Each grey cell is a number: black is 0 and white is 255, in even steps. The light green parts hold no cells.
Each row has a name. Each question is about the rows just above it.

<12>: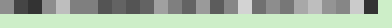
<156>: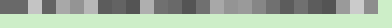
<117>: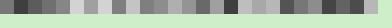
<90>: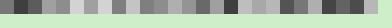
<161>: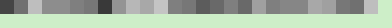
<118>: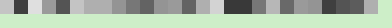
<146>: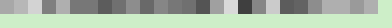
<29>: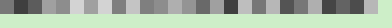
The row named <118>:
[196  63 223 154  84 196 175 175 148 119  99 148 154  99 175 211  57  57
 119 183 105 154 148  63  84  92 175]
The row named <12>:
[141  69  51 141 190 127 127  84  99  84  99 160 127  99 154  92 134 211
 112 141 119 168 190 148 134 203  51]

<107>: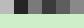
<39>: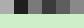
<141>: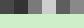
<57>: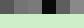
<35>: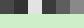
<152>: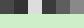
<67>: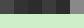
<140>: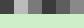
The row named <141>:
[ 72  51 122 206  94 137]
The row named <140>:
[ 66 187 122  59  94 137]
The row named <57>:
[ 88 116 122   9  94 137]

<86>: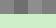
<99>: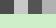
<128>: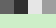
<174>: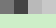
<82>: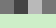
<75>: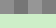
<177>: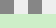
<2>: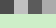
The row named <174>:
[118  68 185 200]
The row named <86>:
[134 111 142 126]

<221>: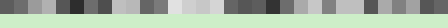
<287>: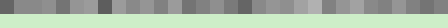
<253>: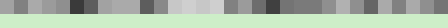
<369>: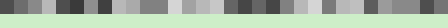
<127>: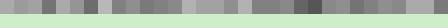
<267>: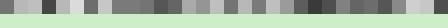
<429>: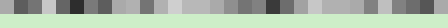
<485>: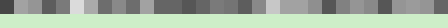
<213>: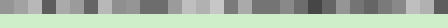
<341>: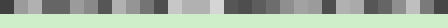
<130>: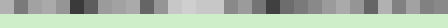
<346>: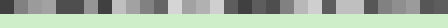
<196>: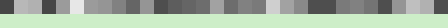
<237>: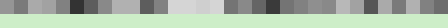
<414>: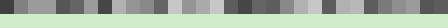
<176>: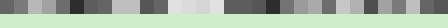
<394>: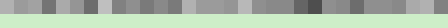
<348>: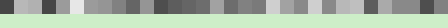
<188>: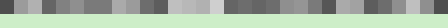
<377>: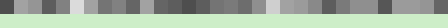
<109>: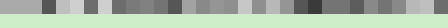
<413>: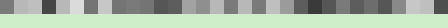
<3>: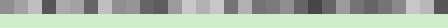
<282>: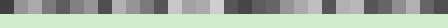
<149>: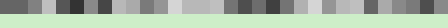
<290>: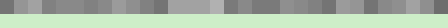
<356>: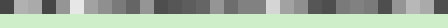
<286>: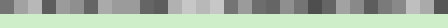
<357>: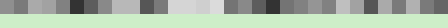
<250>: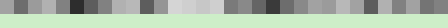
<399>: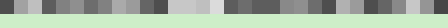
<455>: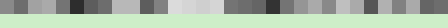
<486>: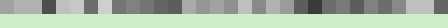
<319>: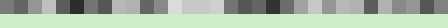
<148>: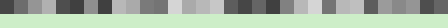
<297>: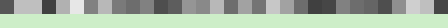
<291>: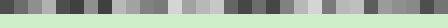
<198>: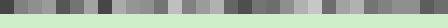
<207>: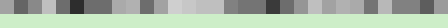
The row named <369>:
[ 78 109 137 184  78  58 143  64 184 170 129 129 213 162 184 199 101  70
 101  70 129 184 213 122 184 191  93 155 137 137  78 116]
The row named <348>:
[ 70 184 177  70 155 231 155 149 129 101 149  78  93 101 109 162 109 129
 122 207 162 137 207 137 184 191  93 170 137 137  78 129]
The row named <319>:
[122 101 149 191  93  45 116  86 184 177 101 137 219 199 199 207 116  86
 101  51 109 162 199 149 184 177  93 177 137 149  86 129]
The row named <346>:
[ 64 129 155 162  78  78 149  64 191 162 129 101 213 162 177 207  93  64
  93  78 129 184 207  93 191 191  86 129 143 155  86  93]
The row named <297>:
[ 86 191 191  64 177 231 129 184 122 109 129  78  93 149 137 184 109 162
 116 199 162 109  64  70 129 109 101  78 143 207 191  70]
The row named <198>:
[ 70 129 143 155  86 116 162  70 170 149 143 116 191 129 155 177 101  78
 116 109 143 177 199 109 162 177 116 129 143 143  93 109]

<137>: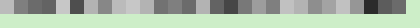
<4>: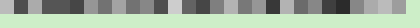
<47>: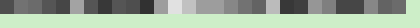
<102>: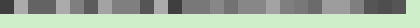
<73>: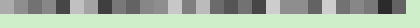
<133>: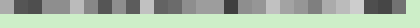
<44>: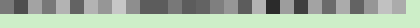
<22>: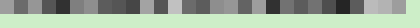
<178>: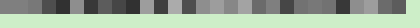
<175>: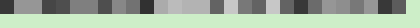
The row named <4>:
[187  78 171  85  85  70 150 114 163 114 135  78 205  99  70 127 179 120
 150  56 179 107 135  63  43 135 171 187 157]
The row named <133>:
[171  85  78 142 142 187 135  85 142  92 193  99 107 142 157 157  63 142
 150 193 163 150 127 171 187 205  78  70 114]
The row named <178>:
[127 127 120  78  49 142  56  92  70  49 157  63 171  78 142 157 135 163
 107 127  70 114 120 114  56 142 157 107  92]
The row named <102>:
[ 63 171  99  99 171 127  92 163 127 127  85 171  63 120 120 135 114 135
 135 163 127 120 107 157 157 127  85  78  85]
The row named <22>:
[157 107 150  85  49 127 142  92  85  70 163  85 193 107  92 142 150  99
 157  49 114  92 114  78  37  92 187 179 157]

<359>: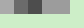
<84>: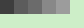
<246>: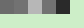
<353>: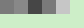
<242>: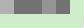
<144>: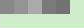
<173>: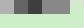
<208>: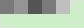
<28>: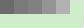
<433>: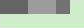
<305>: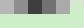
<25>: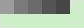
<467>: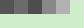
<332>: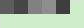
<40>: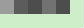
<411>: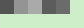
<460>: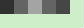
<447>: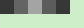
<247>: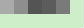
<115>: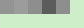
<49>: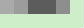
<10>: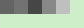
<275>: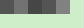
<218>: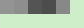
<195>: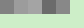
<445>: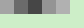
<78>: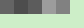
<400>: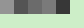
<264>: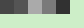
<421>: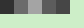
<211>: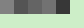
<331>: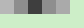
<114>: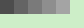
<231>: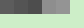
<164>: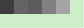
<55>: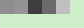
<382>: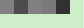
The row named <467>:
[ 84 107  77 136 177]
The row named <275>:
[ 84 114  70  84 129]
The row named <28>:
[107 122 129 148 177]
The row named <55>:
[142 148  62 107 191]
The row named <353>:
[122 136  70 122 198]
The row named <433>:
[100 100 156 156 114]

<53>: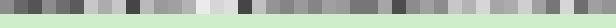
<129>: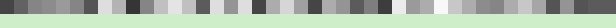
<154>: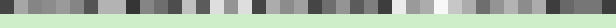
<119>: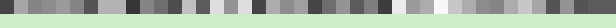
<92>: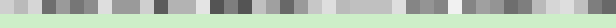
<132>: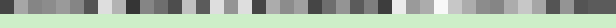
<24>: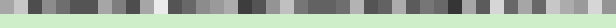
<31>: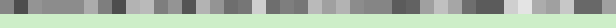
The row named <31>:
[133  77 148 140 140 140 172 126  77 179 186 126 148  84 179 148 110 118
 207 110 126 118 186 160 179 140 133 133  91  98 160 192 166 110  91  91
 207 228 172 160 199 104 104 160]
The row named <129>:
[ 69  98 133 140 154 133  84 222 179  53 133 192 228 192  91 222 148 222
  69 172 214 160  69 172 148  91 126  61 235 154 172 248 199 172 140 133
 172 199 166  84 148  84  91  91]

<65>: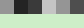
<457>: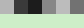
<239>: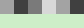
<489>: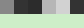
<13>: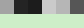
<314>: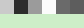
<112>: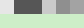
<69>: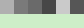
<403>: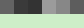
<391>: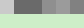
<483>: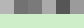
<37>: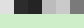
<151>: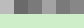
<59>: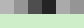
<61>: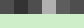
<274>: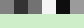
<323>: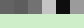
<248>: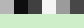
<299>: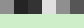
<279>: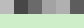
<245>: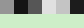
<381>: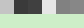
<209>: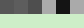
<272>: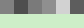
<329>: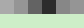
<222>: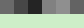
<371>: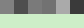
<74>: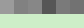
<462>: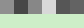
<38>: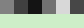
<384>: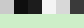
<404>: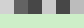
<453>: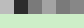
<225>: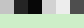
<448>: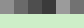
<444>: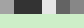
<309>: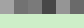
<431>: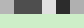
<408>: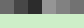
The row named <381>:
[196  58  64 230 129 135]
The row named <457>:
[182  58  28 135 188 114]
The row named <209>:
[ 86  93  78 170  20 170]

